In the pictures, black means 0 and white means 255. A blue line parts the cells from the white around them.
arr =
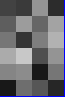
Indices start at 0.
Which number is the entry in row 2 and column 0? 118
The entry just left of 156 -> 94
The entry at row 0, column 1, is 58
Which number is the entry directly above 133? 171
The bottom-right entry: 38
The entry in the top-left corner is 66
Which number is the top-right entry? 44

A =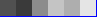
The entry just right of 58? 140
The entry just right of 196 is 174
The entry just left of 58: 80

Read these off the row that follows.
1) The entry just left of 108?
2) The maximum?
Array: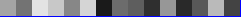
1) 26
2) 227

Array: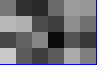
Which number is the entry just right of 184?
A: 176
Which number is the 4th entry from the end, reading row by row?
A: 62
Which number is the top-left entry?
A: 119
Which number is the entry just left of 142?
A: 62
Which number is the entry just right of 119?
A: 48
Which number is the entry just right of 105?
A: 156
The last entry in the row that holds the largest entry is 127

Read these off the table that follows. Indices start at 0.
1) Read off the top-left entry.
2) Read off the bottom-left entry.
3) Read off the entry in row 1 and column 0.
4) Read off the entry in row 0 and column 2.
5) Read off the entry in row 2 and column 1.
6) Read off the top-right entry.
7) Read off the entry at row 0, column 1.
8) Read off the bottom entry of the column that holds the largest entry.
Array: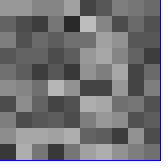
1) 152
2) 55
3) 99
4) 133
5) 81
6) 105
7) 152
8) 160

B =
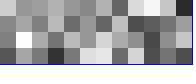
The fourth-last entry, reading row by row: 212
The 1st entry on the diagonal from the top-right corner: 44
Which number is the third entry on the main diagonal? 171
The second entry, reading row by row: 150
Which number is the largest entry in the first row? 246
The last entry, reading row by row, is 78
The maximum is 254
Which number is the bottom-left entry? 86
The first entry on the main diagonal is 205
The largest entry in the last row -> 231
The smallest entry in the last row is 51
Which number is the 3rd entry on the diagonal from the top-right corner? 72
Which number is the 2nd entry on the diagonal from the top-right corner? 115
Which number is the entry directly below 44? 158

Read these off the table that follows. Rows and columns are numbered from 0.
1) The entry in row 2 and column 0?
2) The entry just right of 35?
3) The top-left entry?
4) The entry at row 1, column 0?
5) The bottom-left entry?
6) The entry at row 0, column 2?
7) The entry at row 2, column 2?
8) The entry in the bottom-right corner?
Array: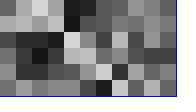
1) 73
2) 87
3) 101
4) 171
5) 113
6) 214
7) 42
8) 101

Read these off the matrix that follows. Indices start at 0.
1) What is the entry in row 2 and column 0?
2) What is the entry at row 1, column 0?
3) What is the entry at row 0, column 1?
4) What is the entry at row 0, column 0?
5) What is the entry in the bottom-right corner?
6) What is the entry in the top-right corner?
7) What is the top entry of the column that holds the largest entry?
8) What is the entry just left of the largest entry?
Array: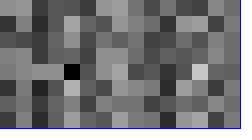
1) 82
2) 52
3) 149
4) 142
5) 121
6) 108
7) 66
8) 82
